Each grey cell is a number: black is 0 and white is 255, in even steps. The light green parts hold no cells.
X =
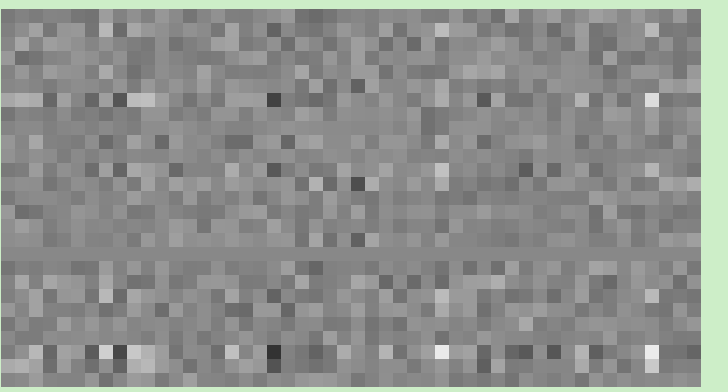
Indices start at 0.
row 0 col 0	121
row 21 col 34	112
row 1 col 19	99
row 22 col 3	126
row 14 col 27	142
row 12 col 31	171
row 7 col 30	113
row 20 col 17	129
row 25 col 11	155
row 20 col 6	117
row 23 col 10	126
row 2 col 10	120
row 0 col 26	129
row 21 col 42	135
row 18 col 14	126
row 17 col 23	136
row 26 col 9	155
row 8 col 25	137
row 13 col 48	142
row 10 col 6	129
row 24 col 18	158
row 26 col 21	150
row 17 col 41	136
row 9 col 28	150
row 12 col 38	120
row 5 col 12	148
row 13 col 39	128
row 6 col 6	102
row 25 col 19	83
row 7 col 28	139
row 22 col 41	144
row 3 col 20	135
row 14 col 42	113
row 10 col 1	136
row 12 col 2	142
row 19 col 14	151
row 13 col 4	134
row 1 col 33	154
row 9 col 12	154
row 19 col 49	146

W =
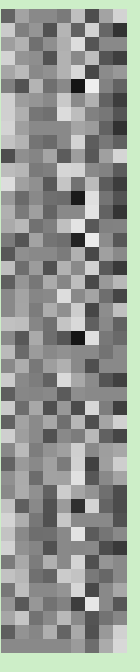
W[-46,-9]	100
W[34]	[137, 172, 144, 97, 205, 165, 147, 111, 76]
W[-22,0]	186
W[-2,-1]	209
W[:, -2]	[163, 102, 137, 84, 139, 130, 98, 119, 98, 120, 160, 130, 92, 116, 98, 129, 140, 160, 89, 153, 110, 141, 137, 120, 115, 137, 85, 137, 125, 165, 97, 158, 159, 137, 111, 100, 137, 117, 77, 149, 103, 137, 137, 115, 153, 171]
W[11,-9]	188
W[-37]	[194, 179, 116, 106, 137, 211, 93, 120, 96]
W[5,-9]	128
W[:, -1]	[211, 50, 137, 62, 152, 98, 60, 84, 49, 96, 213, 91, 60, 82, 52, 130, 87, 137, 57, 184, 69, 192, 97, 105, 137, 137, 64, 137, 62, 209, 69, 167, 206, 164, 76, 75, 81, 137, 57, 137, 137, 168, 86, 135, 209, 216]
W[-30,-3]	235
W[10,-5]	92
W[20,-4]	137
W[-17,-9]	98
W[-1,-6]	137
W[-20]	[203, 137, 125, 97, 218, 168, 139, 85, 64]
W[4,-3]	71
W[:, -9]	[100, 203, 158, 211, 166, 128, 208, 208, 212, 194, 78, 188, 221, 153, 176, 170, 123, 87, 191, 95, 137, 137, 193, 137, 186, 137, 203, 94, 203, 98, 207, 137, 99, 144, 137, 194, 212, 195, 211, 123, 194, 119, 149, 166, 94, 137]
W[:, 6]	[78, 210, 85, 190, 71, 239, 177, 129, 156, 93, 88, 137, 187, 223, 227, 88, 235, 72, 210, 73, 164, 70, 96, 223, 137, 79, 139, 137, 215, 78, 184, 137, 65, 87, 147, 211, 137, 91, 137, 80, 121, 72, 231, 84, 81, 109]
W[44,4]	100
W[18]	[191, 110, 156, 80, 178, 137, 210, 89, 57]
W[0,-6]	137
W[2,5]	221
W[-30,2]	163
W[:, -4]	[191, 97, 221, 137, 216, 21, 138, 189, 165, 211, 157, 211, 114, 26, 137, 228, 35, 177, 137, 190, 137, 205, 217, 21, 137, 137, 168, 142, 75, 183, 124, 207, 209, 225, 165, 47, 137, 227, 135, 212, 195, 215, 61, 137, 169, 155]
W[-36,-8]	143
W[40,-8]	183
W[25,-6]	158

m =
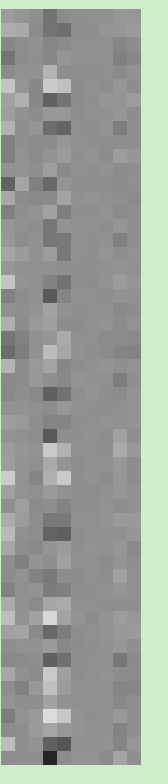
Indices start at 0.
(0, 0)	155
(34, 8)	151
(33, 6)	145
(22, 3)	159
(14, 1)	143
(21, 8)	137
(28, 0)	145
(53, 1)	142
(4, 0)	139
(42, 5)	144
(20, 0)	129
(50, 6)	143
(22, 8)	140
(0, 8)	151
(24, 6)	143
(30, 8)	160
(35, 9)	145
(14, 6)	143
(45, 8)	150
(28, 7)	142
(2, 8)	134
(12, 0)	99
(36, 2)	142
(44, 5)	142
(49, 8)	137
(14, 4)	126
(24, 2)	145
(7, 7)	144
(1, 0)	173
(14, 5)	143
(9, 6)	143
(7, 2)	141
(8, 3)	109
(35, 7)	146
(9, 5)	144
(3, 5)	144
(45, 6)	143
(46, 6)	144
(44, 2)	138

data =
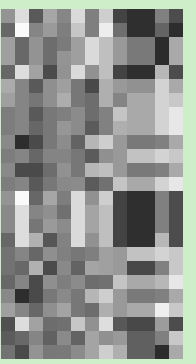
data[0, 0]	148
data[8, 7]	129
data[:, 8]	[67, 110, 153, 153, 67, 153, 132, 196, 175, 153, 153, 153, 196, 67, 67, 67, 67, 153, 153, 196, 153, 153, 88, 153, 175]
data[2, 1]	104
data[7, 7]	129
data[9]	[137, 45, 74, 120, 140, 99, 182, 206, 153, 121, 121, 128, 169]
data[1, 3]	154
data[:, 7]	[206, 237, 191, 191, 191, 175, 175, 129, 129, 206, 144, 191, 113, 206, 191, 191, 191, 160, 160, 113, 206, 175, 222, 144, 206]
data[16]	[103, 221, 177, 86, 130, 218, 145, 191, 67, 47, 47, 183, 76]
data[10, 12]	200
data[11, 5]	119
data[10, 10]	194
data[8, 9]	169
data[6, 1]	133
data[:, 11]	[128, 100, 44, 44, 183, 211, 211, 211, 211, 128, 211, 128, 211, 128, 128, 128, 183, 211, 128, 183, 128, 239, 156, 128, 44]
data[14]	[137, 221, 133, 143, 112, 218, 164, 191, 67, 47, 47, 128, 76]
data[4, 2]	162
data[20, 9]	121
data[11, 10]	121
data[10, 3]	132
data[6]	[159, 133, 118, 143, 173, 119, 109, 175, 132, 169, 169, 211, 200]
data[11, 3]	109
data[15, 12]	76
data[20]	[137, 45, 74, 120, 137, 119, 182, 206, 153, 121, 121, 128, 169]
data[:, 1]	[221, 250, 104, 104, 221, 133, 133, 133, 133, 45, 133, 74, 133, 250, 221, 221, 221, 133, 104, 133, 45, 133, 221, 104, 74]
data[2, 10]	121
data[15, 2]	118
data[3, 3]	109
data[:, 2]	[89, 133, 147, 147, 162, 89, 118, 89, 103, 74, 103, 74, 89, 103, 133, 118, 177, 103, 177, 74, 74, 103, 162, 133, 147]
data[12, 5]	139
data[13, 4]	125

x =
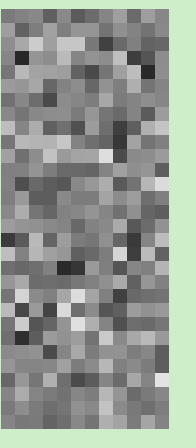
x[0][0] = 122
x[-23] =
[136, 117, 136, 141, 142, 123, 150, 117, 106, 132, 91, 156]
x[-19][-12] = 128
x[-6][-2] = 135
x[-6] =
[138, 142, 146, 75, 133, 168, 124, 146, 147, 125, 135, 93]
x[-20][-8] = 154
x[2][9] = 128
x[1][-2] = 115
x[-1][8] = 164
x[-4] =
[103, 151, 118, 176, 111, 75, 92, 133, 107, 167, 133, 227]
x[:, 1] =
[130, 98, 168, 40, 184, 150, 135, 117, 133, 184, 112, 129, 79, 153, 173, 148, 90, 130, 104, 169, 212, 72, 204, 47, 142, 133, 151, 172, 141, 120]
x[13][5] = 124
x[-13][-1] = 98
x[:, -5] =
[133, 115, 65, 141, 117, 146, 167, 117, 110, 100, 222, 132, 173, 164, 133, 137, 144, 125, 127, 144, 128, 85, 132, 202, 146, 183, 133, 183, 194, 175]
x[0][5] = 91
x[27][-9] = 123
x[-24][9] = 132
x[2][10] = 99
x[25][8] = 128
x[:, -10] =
[136, 126, 204, 149, 163, 167, 109, 136, 172, 180, 141, 148, 105, 93, 117, 145, 185, 182, 111, 108, 138, 154, 85, 93, 146, 133, 118, 133, 123, 122]
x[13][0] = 126
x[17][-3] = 62
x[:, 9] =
[107, 131, 128, 62, 189, 175, 132, 132, 95, 163, 138, 142, 115, 157, 144, 88, 58, 62, 134, 97, 105, 156, 110, 168, 125, 138, 167, 107, 121, 123]
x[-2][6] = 136
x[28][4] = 117
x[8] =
[189, 133, 172, 96, 112, 81, 156, 110, 63, 95, 176, 196]
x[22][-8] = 148
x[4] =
[118, 184, 163, 161, 158, 98, 74, 117, 160, 189, 41, 142]
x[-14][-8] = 157
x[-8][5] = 224
